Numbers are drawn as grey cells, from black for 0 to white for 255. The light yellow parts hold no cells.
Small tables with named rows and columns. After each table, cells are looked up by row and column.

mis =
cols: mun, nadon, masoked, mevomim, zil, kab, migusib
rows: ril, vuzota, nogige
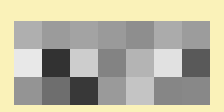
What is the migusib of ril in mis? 156
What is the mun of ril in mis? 175
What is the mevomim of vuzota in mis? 131
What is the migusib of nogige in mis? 136
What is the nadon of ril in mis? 155
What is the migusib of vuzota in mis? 89
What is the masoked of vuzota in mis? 205
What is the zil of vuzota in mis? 180
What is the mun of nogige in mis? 148
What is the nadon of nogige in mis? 110
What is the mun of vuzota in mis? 232
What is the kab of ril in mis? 171
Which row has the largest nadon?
ril

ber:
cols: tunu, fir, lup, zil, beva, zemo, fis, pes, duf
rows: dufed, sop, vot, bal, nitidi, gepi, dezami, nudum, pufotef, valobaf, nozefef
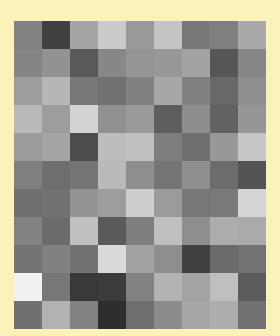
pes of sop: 86
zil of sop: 135
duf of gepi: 84
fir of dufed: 65
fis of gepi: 143
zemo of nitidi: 125
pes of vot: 104

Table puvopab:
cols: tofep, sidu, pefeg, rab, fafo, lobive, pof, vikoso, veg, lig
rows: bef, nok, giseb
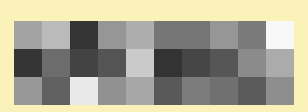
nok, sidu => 108
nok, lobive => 51
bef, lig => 248
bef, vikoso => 150
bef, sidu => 186
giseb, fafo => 167
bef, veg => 122
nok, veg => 139
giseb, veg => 91
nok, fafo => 202
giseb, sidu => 96
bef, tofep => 163
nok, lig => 171
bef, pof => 117

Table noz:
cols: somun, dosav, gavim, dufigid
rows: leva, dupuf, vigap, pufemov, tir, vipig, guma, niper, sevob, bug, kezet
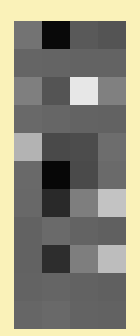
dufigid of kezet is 98
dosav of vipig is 7
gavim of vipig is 74
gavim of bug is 98
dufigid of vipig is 106
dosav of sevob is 45
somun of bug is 99
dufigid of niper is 96
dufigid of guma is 195
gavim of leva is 89
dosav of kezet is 105
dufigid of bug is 96
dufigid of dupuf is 99
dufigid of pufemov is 98
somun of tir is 179

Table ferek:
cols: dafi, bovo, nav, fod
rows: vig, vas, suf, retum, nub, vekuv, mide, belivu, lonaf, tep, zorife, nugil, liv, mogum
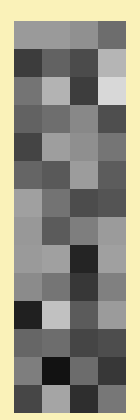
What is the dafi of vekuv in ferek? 101
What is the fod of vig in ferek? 109
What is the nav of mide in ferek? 76
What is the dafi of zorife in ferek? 32
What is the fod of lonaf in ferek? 160
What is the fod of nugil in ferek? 77
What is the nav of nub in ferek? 143
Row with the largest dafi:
mide

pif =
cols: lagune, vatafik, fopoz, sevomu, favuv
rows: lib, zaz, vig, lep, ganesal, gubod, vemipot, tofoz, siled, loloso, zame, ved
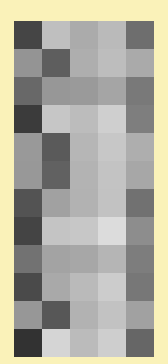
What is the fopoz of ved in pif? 187
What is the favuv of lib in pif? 110
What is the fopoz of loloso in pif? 186
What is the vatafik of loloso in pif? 169
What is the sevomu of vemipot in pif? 194
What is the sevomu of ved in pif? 206
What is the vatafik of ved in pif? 213
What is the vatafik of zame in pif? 87
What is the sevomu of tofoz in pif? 220
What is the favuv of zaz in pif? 170
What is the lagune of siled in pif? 114
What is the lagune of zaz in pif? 148
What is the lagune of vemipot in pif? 83
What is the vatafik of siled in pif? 163

